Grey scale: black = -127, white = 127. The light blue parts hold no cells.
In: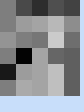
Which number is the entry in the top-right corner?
-61
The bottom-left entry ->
-1
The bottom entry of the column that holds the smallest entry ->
42
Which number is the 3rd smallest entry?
-82
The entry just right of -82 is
-48
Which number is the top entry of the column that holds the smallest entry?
-54
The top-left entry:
-1
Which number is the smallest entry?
-124
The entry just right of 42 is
36

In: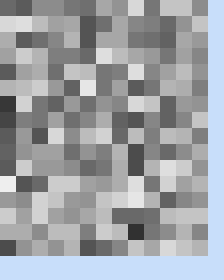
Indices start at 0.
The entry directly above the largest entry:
-36
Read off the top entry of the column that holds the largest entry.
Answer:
-22
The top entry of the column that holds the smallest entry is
88
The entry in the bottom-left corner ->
-51
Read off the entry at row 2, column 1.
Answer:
-36
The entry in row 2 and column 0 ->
45
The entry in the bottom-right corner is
52
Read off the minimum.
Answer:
-78
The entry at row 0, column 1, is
-36
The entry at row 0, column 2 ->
12
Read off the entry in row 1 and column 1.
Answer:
94
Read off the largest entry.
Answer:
110
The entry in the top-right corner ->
12
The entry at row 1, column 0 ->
88
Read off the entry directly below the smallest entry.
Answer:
68
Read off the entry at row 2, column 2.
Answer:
-16
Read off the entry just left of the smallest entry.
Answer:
60
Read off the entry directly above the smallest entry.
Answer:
-22

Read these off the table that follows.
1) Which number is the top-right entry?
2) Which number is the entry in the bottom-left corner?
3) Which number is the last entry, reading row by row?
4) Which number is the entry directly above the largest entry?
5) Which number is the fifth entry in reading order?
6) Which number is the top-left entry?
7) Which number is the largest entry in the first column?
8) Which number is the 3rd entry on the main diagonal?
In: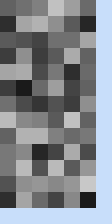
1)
-21
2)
-81
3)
-101
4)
22
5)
30
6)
-29
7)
58
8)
-59

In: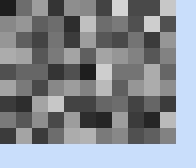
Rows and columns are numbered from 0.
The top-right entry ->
71
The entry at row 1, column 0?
8
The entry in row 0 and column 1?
-18
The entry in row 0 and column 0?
-97
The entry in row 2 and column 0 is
22
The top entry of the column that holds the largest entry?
84
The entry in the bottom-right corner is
2
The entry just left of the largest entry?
-60
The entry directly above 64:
8
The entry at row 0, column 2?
29
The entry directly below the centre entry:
2
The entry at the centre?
-97
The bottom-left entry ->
-68
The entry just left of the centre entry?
-47
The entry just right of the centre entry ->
78
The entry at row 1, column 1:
22
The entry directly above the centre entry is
-32

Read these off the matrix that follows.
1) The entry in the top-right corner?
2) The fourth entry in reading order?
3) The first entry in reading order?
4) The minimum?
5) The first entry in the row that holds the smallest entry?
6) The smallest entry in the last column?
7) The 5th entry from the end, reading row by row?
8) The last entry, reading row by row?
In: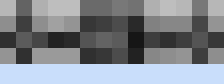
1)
55
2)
62
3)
55
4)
-105
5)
-79
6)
-72
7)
7
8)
14

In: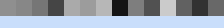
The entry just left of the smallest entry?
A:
55
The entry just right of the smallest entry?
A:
-1

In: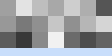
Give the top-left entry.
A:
32
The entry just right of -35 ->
-71
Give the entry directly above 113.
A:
70
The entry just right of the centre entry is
16
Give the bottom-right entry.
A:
-28
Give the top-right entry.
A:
-42

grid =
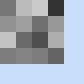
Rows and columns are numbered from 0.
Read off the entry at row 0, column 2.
74
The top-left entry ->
-8
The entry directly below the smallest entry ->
24
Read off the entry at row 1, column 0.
18
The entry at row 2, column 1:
-21
